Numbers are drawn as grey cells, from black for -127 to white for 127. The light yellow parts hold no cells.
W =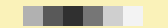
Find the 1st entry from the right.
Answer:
115
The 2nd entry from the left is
-38
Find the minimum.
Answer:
-79

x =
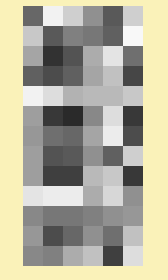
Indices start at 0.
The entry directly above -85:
50
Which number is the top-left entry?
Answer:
-24
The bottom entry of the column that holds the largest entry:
93
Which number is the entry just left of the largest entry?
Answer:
-31
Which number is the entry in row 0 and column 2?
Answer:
79
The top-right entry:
79
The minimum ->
-85
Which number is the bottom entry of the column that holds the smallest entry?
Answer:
44
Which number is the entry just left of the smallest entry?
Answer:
-71
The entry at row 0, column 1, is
114
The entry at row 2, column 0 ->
37
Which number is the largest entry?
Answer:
120
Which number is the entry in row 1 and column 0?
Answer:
72
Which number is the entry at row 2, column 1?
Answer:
-77
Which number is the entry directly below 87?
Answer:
16
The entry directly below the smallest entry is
-24
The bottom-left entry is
8
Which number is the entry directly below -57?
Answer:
72

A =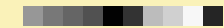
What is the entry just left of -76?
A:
-125
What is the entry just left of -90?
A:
119

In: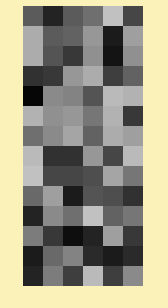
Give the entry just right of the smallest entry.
10
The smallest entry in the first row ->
-92
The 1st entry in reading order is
-36
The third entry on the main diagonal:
-71
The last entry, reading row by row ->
10
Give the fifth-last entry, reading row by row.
-3
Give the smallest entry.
-121
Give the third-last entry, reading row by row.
58
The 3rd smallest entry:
-107
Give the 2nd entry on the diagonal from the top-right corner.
-100
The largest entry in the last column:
58
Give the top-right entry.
-57
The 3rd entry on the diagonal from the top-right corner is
16
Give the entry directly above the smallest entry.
-78
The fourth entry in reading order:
-16
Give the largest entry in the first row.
65
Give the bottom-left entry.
-92
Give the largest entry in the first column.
65
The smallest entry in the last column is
-85
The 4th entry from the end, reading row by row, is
-65
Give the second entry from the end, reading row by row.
-65
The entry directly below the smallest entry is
50
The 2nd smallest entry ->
-113

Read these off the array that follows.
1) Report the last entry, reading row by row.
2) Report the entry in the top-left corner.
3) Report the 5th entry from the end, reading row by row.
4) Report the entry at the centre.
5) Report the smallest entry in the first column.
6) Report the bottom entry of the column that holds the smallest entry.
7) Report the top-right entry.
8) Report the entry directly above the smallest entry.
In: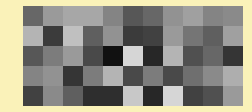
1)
26
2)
-24
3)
-88
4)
86
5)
-62
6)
-81
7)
10
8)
18

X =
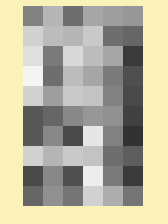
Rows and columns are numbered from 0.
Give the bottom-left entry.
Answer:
-25
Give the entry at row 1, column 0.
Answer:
81
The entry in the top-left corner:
1
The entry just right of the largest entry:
-17
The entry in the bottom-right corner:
-11
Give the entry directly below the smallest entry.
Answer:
-33
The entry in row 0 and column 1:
53
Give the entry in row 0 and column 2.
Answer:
-17
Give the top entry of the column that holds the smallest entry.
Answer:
23
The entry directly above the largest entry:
95
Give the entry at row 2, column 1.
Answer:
-5
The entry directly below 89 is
60
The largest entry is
117
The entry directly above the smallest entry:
-62
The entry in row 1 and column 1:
60

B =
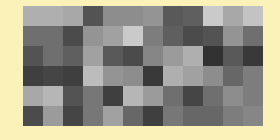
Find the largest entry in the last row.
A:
33
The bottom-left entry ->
-52
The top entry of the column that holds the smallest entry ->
74
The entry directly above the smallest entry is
-44
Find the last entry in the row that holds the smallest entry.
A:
-70
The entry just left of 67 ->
40
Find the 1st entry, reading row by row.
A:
47
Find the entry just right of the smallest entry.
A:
-38
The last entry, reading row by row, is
6
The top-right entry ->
67
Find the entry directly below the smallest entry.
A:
13
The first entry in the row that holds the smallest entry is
-44
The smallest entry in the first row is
-44
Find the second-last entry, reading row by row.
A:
-2

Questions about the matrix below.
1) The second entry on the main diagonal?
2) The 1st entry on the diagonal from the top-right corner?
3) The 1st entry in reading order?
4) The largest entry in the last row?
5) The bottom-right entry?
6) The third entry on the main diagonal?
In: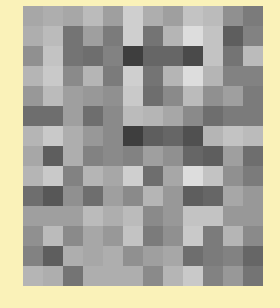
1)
59
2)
-4
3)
39
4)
73
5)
-11
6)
-11

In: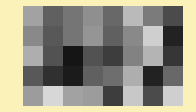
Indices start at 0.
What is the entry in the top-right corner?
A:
-52
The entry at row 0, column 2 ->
-10
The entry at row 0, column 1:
-31
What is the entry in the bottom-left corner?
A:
28
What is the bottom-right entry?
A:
79
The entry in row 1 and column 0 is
9
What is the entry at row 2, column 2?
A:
-106
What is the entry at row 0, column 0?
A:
34
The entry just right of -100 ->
-31
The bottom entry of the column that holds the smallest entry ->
34
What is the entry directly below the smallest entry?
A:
-100
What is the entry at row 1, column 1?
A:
-39

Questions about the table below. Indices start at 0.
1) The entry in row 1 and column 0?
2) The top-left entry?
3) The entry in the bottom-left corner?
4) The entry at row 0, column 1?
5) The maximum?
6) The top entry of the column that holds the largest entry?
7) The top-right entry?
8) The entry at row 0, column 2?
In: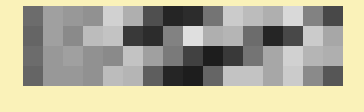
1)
-26
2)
-19
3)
-26
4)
32
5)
95
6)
-83
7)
-55
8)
24

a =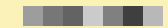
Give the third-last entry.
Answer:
0
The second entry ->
-8
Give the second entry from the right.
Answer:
-64

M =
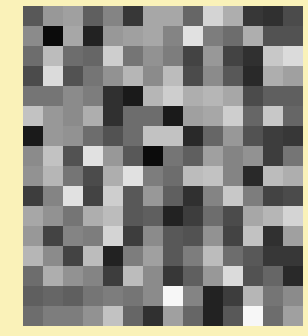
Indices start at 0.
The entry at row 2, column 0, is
-18
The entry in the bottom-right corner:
32
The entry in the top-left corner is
-39
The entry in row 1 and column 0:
11
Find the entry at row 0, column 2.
32
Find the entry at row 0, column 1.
24
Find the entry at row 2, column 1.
60
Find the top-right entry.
-52
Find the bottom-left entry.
-18
